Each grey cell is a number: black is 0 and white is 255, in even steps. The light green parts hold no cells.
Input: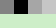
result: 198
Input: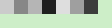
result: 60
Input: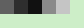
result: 197
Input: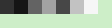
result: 246
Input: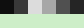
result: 37
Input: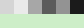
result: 27
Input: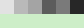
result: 39
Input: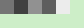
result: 236
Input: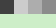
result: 139
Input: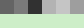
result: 158
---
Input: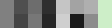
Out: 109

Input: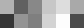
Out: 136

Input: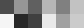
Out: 96

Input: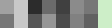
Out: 44

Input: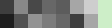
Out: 72

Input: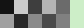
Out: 62
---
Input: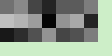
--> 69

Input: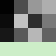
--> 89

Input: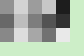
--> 167

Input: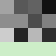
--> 36

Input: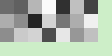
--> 231

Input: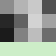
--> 129
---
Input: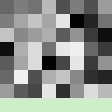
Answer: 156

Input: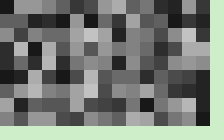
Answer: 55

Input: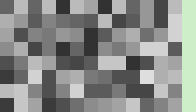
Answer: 187

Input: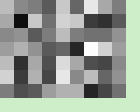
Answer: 125

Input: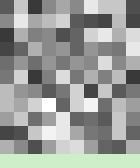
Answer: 79

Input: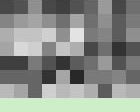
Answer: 111

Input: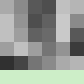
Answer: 181

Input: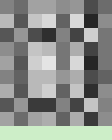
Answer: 108
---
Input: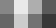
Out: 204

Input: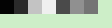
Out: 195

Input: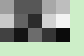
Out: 210

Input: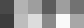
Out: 220

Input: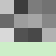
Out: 196

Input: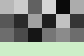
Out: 204

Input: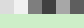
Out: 220

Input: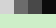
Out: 108

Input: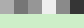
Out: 173

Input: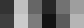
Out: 192
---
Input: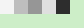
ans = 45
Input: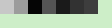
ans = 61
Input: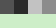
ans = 140
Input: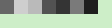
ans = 30
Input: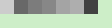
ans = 65
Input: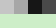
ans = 73
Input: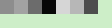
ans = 77
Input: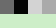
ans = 170
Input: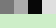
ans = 223
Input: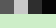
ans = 5
